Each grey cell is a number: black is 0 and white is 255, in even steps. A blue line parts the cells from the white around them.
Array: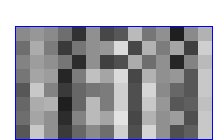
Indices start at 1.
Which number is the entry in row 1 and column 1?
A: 138
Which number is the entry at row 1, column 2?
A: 151
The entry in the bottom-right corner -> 200
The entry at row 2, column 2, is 172
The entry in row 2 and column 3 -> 124
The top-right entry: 178
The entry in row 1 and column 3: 138
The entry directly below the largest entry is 207
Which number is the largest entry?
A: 227
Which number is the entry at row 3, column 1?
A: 131
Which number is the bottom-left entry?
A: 87
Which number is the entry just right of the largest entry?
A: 71
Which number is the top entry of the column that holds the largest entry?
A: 87
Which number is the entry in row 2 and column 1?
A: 110
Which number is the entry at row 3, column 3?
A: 144
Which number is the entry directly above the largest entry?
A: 207

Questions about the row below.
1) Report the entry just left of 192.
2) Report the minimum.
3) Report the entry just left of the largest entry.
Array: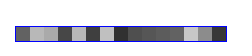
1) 63
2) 49
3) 98

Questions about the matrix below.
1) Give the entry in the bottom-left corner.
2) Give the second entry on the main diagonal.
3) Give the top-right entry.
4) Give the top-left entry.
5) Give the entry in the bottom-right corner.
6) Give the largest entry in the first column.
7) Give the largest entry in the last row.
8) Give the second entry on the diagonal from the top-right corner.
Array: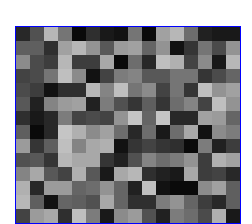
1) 67
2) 95
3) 25
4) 40
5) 25
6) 183
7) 191
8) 75

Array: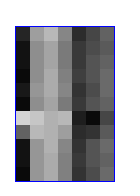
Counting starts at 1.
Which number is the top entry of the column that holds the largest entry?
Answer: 37
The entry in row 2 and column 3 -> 164
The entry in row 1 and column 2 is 158
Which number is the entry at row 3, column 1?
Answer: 18
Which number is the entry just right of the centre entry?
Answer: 57
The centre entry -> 122
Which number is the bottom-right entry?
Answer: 106
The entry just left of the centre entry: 164
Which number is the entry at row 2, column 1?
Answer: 18
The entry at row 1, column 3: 184
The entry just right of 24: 150
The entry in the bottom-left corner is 10
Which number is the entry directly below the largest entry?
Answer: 98
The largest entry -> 211
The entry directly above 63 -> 57
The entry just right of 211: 198

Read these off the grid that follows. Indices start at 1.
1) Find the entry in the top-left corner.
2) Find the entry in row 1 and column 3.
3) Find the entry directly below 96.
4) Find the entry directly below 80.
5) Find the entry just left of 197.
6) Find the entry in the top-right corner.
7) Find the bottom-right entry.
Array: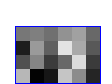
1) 119
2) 112
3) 59
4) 183
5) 22
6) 104
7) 37
